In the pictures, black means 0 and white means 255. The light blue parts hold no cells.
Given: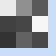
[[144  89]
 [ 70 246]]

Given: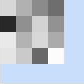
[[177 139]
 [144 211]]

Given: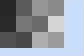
[[ 91 150]
 [119 107]]

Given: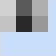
[[ 90 175]
 [ 41 152]]

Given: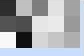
[[192 126]
 [ 77 230]]

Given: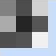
[[ 77 209]
 [ 37  86]]

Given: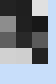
[[ 31 224]
 [ 32  24]]

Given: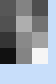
[[131  78]
 [174 114]]

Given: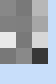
[[121 183]
 [127 166]]
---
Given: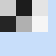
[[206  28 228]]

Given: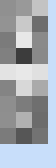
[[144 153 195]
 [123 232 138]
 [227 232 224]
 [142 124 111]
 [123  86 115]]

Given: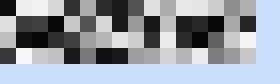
[[ 12 238 242 215  48 171  44  26  83 224 171 231 229 204 141 176]
 [191  16   7  47  64 159 182 225 206  47 234  42   7  96 203 244]]

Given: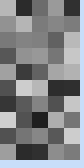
[[183  43 108 154  48]
 [121 131 128  97 185]
 [161  59  98 166 178]
 [ 54  90 132  81 198]
 [ 81 117 135  88 205]]

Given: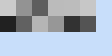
[[203 147  94 187 188 199]]

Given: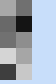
[[168 112]
 [113 142]
 [ 62 200]]

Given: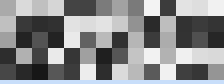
[[170 218 192 214  68  67 123 162 122 243  60 227 222 241]
 [160  35  83  35 234  98 186  49 182  59 172  51  80  38]
 [ 71  40  23  87  60 237  45 219 185  90 241  63  54 149]]

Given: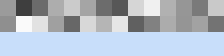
[[155  62 107 173 203 165 108  87 214 240 177 150 122 201]]
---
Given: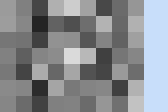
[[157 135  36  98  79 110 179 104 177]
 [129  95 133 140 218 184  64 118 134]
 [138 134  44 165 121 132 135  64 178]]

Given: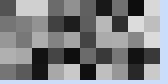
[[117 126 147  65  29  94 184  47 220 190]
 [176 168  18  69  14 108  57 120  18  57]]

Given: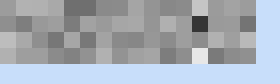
[[143 126 153 158 124 162 154 166 168 149 176 158  53 154 155 116]
 [177 158 158 139 130 146 177 147 161 165 125 142 231 122 140 144]]

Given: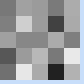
[[127 207 156  65 170]
 [ 87 155 184 121 233]]

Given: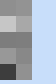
[[198 168]
 [152 136]]

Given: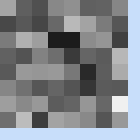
[[ 72  88  70 104 185 163 123  86]
 [ 97  83 130 110  58 101  91 183]
 [134 113  86 101  84  54  91  89]
 [110 188  61 163 153 137  85 152]]
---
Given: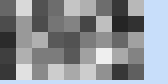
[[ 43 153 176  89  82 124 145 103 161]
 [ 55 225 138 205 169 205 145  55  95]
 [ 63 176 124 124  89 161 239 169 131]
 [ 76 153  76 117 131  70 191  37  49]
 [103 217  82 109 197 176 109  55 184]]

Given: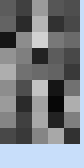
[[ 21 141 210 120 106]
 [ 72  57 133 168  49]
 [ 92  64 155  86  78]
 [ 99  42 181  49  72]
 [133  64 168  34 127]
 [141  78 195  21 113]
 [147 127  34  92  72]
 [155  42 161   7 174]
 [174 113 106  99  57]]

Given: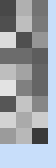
[[ 72 176 115]
 [ 79 190 121]
 [ 86 196 134]
 [108 108  93]
 [155 184  57]
 [190 163 101]
 [211 170 204]
 [219  79 149]
 [227 128 101]]

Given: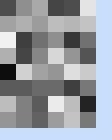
[[ 13 209 162 149 221 202]
 [ 77 143 169  69  77 228]
 [ 91  91 106 106  63 120]
 [149 128  98 156 196 120]
 [162 176 156 189 182 196]
 [176  69 135 215 149  84]
 [189 128  91 235 189  34]
 [241  63 113 143  55 113]]

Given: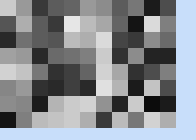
[[ 20 127 187 195 203 174  57 187 119 210 174]
 [ 41 113  92  85 187 174 218  69  57 140 106]
 [ 85 174  92  57 230 187 167 100  20 218 127]
 [134 153  49  41  63  41 224 180  27 195  77]
 [140 134  27 180 203 210 146  35 203  12  27]
 [161 153  41 106 113 127 203  49 140  35  35]
 [203 153  57  92 100 153 140  92 119  27  77]
 [210 195 119  49  63 100 210 167  49  77 127]]

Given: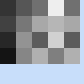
[[ 20 134 176 127 176]
 [ 39 147  92 209  92]
 [ 52  86 112 238 112]
 [ 65 119 168 182 168]]
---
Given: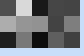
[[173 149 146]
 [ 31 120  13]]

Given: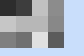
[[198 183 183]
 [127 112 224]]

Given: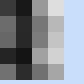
[[108  41 119]
 [103  40 124]]

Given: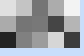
[[171 117 120]
 [ 35 128 156]]

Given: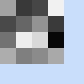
[[ 73 102 147]
 [114 238 217]]

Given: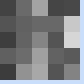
[[ 84  97 104]
 [ 62  99 133]]
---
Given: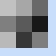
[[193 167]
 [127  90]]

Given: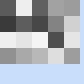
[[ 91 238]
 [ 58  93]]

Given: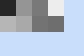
[[ 38 149]
 [182 169]]

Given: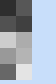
[[46 87]
 [81 64]]

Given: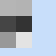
[[181 179]
 [ 69  51]]

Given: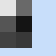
[[228 105]
 [ 85  20]]

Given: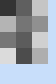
[[ 52  95]
 [180 117]]

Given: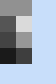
[[145 145]
 [ 85 218]]

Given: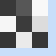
[[ 57  87]
 [246  59]]
